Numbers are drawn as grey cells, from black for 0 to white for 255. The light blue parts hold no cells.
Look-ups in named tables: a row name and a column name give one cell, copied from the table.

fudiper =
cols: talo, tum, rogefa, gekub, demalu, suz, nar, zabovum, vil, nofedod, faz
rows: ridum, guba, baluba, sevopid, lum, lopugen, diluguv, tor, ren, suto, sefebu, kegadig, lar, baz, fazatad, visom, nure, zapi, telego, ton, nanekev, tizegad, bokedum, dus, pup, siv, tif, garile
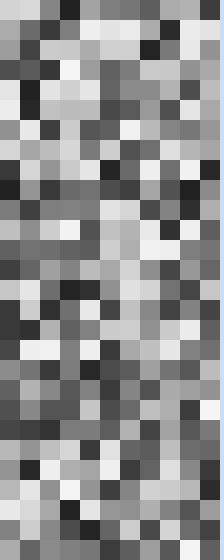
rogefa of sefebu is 126
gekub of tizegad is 123
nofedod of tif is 108
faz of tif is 66
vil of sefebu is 131
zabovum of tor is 111
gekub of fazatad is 36
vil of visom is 67
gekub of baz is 131
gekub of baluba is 200
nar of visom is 193
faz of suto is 139
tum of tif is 204
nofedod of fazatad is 69
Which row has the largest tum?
zapi

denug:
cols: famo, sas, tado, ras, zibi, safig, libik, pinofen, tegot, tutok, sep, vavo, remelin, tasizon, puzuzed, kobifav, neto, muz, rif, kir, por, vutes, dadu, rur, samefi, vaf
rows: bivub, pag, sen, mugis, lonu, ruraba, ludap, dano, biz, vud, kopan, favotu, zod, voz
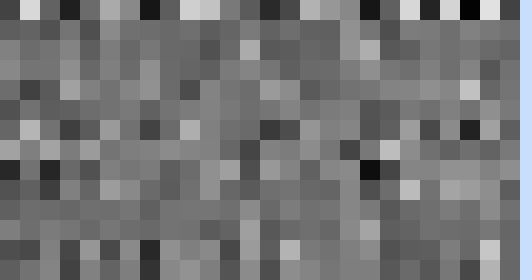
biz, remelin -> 78
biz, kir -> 69
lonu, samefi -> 102
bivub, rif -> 22
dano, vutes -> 112
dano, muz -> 68
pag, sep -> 93
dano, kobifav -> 140
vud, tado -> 62
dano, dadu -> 97

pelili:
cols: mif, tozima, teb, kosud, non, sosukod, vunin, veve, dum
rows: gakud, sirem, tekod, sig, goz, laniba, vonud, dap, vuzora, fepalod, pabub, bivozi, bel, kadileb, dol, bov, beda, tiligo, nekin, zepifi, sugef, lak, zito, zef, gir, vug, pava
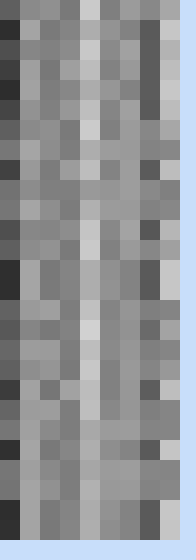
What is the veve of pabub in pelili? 130
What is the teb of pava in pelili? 121
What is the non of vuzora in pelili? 189
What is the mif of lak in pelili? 118
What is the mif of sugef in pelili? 101
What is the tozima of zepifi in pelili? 162
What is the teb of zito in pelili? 121
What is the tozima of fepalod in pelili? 140
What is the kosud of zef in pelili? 125
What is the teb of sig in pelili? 120
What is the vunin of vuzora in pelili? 157
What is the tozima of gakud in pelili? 138
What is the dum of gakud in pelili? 167
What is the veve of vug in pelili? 90
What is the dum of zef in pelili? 133
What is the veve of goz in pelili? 92
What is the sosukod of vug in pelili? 146
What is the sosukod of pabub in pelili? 155
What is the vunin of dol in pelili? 131
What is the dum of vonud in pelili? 167

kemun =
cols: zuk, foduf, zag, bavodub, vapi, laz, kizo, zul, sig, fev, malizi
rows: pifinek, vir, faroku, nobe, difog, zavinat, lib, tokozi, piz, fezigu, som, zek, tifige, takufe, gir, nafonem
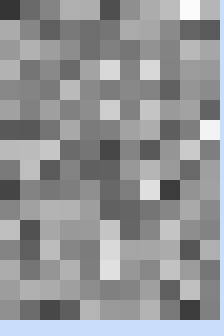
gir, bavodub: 159
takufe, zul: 135
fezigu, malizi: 161
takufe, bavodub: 177
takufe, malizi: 118
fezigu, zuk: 69

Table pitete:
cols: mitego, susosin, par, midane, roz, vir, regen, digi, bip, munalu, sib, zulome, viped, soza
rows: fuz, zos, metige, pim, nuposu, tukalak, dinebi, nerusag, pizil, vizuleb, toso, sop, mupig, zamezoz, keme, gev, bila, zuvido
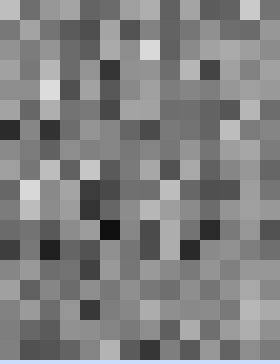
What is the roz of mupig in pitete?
83
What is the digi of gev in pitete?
172
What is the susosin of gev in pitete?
154
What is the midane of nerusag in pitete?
141
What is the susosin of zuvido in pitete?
81
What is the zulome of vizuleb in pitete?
81
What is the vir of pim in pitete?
53
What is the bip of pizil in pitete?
82
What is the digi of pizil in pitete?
167
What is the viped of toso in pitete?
159
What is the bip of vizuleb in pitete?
189
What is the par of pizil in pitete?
189
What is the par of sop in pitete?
89
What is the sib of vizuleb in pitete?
80
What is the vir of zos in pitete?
164
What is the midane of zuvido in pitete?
99
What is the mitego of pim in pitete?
161
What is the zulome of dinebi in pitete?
189
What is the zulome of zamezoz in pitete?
128

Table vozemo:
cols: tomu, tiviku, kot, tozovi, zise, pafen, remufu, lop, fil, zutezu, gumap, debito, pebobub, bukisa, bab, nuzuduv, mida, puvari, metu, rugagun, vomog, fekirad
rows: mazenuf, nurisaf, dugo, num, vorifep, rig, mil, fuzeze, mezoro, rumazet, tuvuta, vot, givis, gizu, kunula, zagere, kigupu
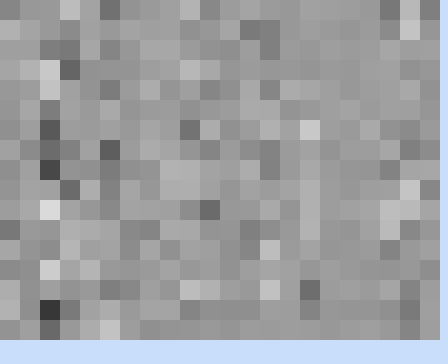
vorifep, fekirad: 146
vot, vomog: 136
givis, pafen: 163
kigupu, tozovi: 153
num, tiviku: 178
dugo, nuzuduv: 152
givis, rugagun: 132
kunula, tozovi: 147
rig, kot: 125
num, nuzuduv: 149
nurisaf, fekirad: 150
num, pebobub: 155
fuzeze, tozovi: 129
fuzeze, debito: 155
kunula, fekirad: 157
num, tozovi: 101
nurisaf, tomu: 177
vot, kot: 150
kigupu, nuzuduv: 156
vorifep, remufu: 155
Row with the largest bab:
vorifep

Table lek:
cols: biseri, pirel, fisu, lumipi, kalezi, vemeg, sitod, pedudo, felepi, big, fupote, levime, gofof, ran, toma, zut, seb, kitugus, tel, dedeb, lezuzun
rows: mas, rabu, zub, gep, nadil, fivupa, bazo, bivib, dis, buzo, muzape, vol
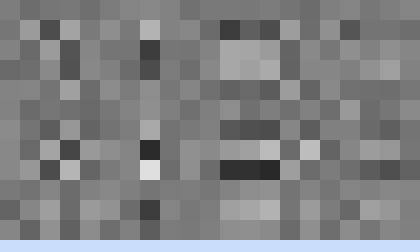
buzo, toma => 116
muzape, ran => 178
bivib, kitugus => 134
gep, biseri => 105
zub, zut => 137
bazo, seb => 128
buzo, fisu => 132
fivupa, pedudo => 143
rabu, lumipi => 163
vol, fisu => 145
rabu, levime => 60
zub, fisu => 155
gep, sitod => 108
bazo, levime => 88
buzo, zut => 131
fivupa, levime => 141
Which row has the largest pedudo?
dis

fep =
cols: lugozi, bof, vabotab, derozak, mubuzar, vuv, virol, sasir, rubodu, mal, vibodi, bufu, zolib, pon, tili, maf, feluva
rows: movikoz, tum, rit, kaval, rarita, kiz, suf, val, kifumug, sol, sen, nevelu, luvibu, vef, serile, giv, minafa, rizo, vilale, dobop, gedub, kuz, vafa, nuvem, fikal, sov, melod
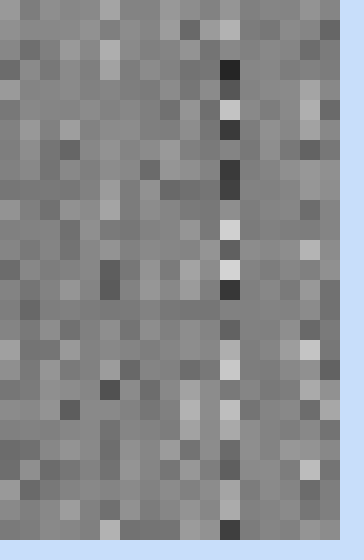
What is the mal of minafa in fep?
141
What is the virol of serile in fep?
130
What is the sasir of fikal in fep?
130
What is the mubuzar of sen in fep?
139
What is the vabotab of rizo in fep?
117
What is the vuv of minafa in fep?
142
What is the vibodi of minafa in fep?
132
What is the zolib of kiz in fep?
137
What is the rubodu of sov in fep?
134
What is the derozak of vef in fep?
129
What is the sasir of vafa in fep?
134
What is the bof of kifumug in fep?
136
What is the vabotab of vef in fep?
125
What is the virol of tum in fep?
140
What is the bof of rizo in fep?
116

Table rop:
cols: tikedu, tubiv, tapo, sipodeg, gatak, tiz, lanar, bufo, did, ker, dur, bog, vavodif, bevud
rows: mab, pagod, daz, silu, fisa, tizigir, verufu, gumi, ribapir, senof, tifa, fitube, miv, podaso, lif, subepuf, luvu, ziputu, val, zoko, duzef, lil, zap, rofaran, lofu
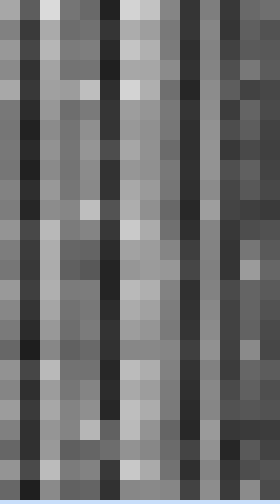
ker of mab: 53
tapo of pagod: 170
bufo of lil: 147
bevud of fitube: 81
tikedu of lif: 153
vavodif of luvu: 98
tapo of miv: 173
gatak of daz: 126
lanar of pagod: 172
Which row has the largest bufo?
mab

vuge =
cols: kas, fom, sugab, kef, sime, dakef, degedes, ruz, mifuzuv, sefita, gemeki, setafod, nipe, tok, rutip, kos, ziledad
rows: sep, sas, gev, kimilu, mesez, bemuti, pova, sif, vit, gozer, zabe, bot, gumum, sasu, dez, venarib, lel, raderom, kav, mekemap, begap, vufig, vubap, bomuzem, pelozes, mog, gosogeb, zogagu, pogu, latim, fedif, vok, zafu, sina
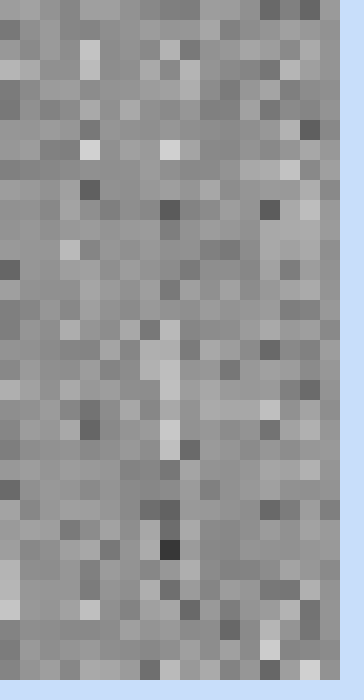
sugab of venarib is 150
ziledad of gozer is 137
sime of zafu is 153
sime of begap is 115
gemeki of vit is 138
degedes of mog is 138
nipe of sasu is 135
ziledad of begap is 142
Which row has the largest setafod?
begap

